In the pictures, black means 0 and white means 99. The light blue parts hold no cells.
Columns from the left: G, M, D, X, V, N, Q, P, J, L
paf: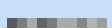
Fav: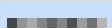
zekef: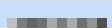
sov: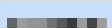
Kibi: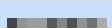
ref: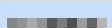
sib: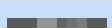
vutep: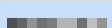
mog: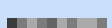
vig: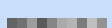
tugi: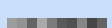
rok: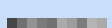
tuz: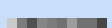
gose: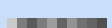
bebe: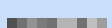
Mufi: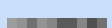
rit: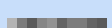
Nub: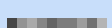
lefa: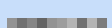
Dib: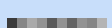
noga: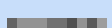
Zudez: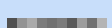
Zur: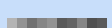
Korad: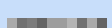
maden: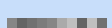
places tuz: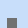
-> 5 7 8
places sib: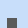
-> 0 1 2 8 9
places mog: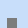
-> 1 3 6 9

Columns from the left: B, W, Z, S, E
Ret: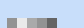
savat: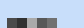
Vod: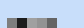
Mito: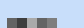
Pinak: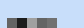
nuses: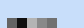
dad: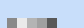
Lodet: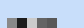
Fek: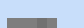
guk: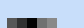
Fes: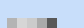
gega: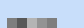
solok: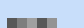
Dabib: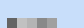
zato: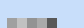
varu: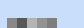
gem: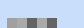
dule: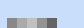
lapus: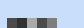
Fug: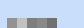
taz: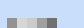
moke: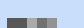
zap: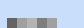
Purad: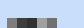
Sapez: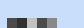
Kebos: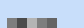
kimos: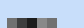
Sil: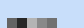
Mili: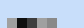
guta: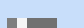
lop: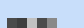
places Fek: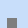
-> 0 1 2 4
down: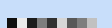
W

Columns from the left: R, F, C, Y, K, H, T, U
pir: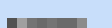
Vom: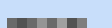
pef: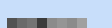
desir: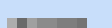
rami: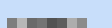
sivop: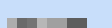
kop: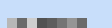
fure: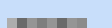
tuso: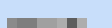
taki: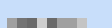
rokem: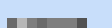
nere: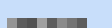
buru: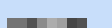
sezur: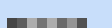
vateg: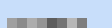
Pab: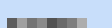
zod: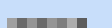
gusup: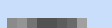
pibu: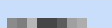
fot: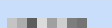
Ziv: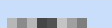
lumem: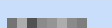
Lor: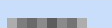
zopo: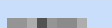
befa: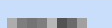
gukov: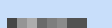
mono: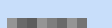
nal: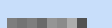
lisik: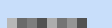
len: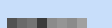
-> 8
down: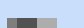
C
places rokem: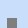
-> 2 4 5 6
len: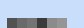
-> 6
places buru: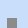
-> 3
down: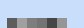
T

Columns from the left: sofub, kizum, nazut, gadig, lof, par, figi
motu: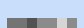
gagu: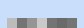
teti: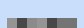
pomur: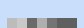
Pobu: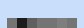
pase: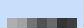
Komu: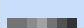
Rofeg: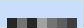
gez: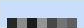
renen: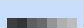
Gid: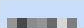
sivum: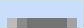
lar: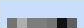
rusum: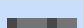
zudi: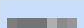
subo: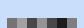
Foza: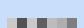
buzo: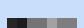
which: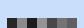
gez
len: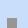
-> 1
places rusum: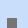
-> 1 2 3 5 6
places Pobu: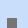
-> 0 3 4 6

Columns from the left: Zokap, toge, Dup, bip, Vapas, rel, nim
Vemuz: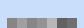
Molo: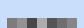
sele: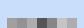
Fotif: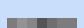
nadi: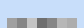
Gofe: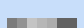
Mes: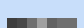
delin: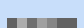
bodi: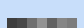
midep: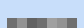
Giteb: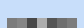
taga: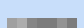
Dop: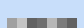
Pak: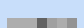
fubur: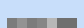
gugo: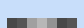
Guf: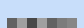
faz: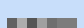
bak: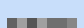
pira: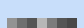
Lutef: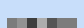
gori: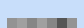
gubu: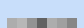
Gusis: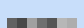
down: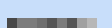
rel
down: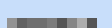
Vapas

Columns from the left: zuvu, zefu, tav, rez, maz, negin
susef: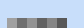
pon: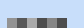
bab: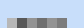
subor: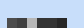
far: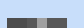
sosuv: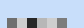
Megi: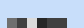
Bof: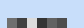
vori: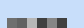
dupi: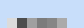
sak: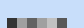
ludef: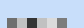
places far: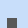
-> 2 4 5
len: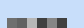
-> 6

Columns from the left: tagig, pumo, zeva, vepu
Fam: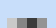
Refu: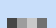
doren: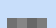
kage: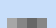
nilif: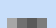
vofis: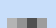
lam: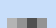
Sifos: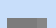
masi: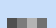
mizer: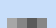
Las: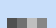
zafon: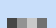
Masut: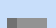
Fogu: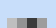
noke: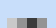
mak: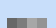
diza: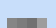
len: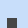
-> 1
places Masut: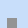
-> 1 2 3
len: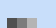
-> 3

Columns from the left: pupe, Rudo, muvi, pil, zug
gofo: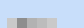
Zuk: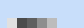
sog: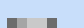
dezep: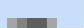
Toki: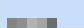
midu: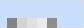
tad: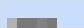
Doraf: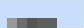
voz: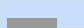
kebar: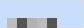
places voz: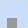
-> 0 1 2 3 4
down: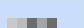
zug
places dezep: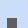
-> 2 3
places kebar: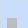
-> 0 3
